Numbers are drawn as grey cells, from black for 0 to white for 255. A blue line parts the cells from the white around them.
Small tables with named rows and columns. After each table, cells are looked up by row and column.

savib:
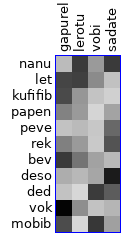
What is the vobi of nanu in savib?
154
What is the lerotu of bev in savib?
116
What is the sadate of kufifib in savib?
208
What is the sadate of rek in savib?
83
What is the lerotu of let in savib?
64
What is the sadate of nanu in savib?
58
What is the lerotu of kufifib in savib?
150
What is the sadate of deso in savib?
27
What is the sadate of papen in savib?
163
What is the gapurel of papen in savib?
130
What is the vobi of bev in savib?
162
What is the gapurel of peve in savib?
194

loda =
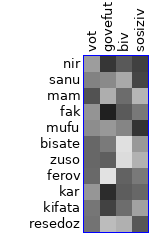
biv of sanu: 169
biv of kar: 93
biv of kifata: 109
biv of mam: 108
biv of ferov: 98
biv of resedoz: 176
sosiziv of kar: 103
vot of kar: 150
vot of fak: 148
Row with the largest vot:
nir

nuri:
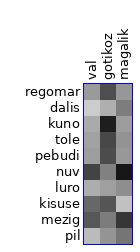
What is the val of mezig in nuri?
87
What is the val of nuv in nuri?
67
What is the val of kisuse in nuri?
103
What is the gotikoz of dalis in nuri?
175
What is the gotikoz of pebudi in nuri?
76
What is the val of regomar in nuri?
154
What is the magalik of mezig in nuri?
54
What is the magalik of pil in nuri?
117
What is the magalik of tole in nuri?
147
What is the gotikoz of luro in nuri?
159
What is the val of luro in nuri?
173
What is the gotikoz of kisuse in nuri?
85
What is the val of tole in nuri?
162
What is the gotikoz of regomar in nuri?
78
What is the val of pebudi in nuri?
158
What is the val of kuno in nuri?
170
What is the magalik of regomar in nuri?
151
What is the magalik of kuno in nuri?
157
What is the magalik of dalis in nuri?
125
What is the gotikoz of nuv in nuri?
129

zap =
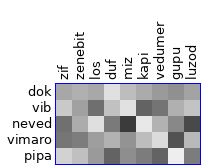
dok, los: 168
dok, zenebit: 176
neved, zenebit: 172
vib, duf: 193
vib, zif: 201
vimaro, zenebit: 125
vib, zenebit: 161
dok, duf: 224
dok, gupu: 144
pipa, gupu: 238
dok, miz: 189
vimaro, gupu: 82
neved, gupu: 136
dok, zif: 167
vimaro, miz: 147
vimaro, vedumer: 219
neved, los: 223
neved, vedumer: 178
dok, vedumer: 154
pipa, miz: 142

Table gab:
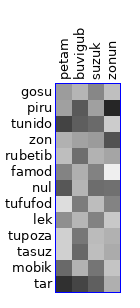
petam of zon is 177
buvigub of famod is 175
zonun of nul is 112
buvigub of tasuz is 104
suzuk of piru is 160
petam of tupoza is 208
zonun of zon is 82
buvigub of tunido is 94
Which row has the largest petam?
tufufod

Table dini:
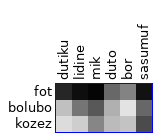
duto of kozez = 187
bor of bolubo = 227
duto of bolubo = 176
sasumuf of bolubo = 103
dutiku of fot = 38
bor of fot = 131
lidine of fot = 14
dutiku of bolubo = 192
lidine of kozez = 206
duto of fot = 104
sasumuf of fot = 18
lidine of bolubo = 117
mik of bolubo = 88
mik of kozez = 134
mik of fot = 5
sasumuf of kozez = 75
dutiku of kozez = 220
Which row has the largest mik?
kozez

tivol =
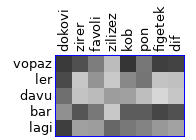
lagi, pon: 131
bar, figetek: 70
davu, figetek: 215
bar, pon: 92
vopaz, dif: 67
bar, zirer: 85
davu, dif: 198
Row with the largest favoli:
davu

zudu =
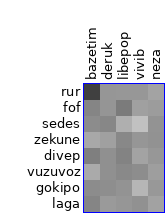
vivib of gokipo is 182
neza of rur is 163
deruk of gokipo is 142
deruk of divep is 144
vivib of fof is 160
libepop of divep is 131
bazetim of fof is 133
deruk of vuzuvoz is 144
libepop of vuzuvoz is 137
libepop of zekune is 136
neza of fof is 156
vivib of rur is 151
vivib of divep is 163
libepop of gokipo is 147
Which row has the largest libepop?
sedes

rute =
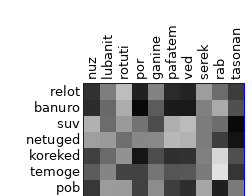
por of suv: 115
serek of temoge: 122
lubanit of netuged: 154
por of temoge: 66
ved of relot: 35
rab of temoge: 226
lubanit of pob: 155
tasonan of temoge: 53
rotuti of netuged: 111
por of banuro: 9
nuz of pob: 55
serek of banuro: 129

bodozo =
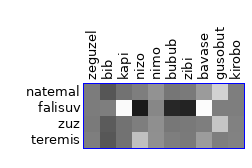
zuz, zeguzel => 122
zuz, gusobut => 197
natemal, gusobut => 210
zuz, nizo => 126
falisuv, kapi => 250
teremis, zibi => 122
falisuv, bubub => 39
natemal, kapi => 114

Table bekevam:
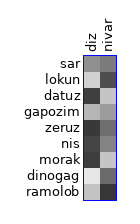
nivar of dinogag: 107
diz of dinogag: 231
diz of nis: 69
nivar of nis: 131
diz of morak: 61
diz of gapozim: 182
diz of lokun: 209
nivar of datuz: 197
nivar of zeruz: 110
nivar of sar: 123
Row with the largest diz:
dinogag

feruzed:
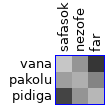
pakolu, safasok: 158
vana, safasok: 198
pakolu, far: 132
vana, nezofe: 149
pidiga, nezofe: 148
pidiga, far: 183
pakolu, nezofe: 175
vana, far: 54
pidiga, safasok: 68

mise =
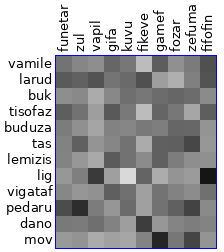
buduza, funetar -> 124
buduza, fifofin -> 148
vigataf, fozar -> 130
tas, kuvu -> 114
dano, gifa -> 130
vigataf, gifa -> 95
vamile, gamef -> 93
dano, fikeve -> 61
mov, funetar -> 153
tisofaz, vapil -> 158
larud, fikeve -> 80
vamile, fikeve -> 188
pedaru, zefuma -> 67
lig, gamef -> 172
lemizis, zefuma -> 142
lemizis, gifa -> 91
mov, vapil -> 171
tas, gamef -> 96
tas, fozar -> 95
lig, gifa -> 159
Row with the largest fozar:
larud

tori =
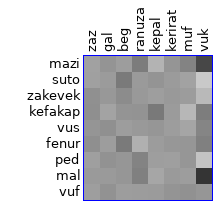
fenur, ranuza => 176
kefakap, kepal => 121
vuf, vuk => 150
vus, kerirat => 157
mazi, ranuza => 124
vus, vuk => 133
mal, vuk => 52
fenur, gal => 157
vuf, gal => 146
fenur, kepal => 156
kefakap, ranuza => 147
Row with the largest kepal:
mazi

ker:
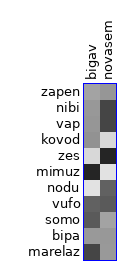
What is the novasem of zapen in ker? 150
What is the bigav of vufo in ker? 97
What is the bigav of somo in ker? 90
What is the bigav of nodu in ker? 226
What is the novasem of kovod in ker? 216
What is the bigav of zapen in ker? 163
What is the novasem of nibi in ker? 69
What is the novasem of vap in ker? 69
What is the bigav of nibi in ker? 152
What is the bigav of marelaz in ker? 69
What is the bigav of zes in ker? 216
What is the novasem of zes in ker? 37
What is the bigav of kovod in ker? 146
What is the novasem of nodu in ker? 97
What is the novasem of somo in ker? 163
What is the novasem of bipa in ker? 152
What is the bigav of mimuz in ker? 37
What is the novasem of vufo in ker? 90

